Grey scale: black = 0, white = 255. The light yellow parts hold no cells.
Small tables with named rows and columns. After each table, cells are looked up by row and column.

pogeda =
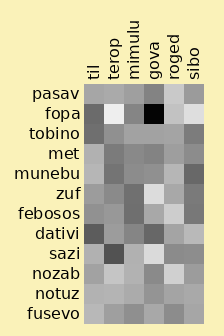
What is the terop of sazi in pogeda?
82
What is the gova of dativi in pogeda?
103
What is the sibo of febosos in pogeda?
120
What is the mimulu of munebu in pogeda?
140
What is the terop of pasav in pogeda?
170
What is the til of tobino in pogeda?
111
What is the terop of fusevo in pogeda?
159
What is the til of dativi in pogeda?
92
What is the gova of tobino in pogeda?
162
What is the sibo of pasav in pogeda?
155
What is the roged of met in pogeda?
158
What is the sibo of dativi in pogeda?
185
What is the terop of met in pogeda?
123
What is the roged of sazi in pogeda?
139
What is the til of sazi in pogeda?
177
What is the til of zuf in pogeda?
156
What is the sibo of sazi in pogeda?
141
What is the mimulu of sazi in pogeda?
177

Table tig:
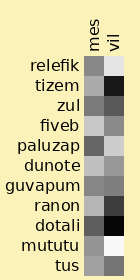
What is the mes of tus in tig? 160
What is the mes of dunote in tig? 192
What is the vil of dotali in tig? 6
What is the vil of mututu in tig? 249
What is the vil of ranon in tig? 61
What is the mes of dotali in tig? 94
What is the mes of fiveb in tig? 199
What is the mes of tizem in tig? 171
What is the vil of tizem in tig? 24
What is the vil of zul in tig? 89
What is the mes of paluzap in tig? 102
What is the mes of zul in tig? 123
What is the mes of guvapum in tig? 134
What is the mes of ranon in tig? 182
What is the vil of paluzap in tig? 205
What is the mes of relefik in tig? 136
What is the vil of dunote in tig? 152
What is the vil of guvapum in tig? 127
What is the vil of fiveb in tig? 138
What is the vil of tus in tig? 117
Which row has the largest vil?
mututu

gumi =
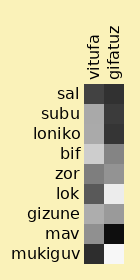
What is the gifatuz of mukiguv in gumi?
247
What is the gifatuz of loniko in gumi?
53
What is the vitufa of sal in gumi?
66
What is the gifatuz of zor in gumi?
147
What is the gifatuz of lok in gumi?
236
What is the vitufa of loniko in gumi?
170
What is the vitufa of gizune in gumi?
173
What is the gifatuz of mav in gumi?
14
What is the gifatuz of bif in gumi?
132

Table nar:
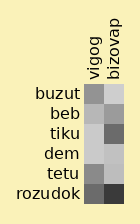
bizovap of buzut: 206
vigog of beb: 183
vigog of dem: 202
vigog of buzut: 147
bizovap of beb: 155
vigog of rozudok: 107
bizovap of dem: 193
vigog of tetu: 138
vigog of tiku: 202
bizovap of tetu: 189
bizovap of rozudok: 58
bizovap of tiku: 107
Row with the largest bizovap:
buzut

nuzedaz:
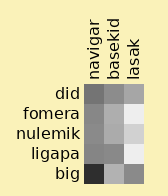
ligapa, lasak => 238
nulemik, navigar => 138
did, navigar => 116
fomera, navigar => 135
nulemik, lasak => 209
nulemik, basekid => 171
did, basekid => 140
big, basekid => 178
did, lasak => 166
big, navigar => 46
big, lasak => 138

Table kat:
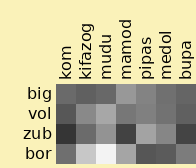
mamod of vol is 119
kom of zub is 53
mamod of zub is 66
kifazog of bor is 199
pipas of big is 131
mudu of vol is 167
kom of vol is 87
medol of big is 112
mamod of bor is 165
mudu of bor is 243
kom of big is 106
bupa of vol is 96
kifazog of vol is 137
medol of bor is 91
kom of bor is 111
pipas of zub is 163
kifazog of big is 96
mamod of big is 152
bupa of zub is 68
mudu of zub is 147

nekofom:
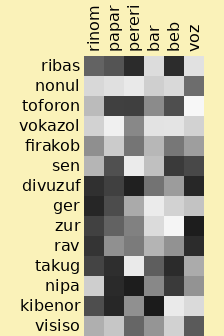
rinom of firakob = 143
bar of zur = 219
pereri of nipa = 29
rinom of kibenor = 78
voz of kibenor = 218
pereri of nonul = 233
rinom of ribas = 99
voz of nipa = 147
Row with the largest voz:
toforon

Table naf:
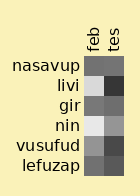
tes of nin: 149
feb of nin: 232
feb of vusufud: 148
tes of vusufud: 73
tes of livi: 54
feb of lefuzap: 113
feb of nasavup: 114
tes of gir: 110
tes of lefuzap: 89
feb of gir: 120
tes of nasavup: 116
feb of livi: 217
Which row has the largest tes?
nin

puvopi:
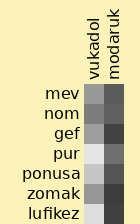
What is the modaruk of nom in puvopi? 97
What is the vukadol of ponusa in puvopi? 198
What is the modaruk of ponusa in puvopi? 84
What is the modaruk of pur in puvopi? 111
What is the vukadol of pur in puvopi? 229
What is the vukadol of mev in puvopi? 153
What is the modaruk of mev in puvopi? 91
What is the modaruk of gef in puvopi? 67

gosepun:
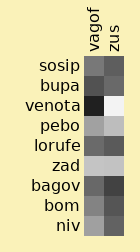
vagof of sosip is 120
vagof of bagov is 104
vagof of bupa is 82
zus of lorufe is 90
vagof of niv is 160
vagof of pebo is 161
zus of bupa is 105
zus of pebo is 189
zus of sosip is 94
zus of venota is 243
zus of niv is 98

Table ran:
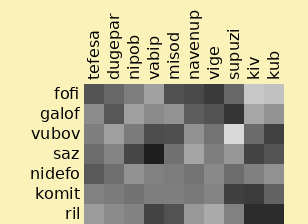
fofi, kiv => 200
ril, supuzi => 129
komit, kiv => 59
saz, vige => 126
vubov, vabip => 77
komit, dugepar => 123
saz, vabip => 30
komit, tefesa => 129
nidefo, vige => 137
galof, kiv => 166
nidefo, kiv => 128
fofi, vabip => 161
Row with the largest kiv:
fofi

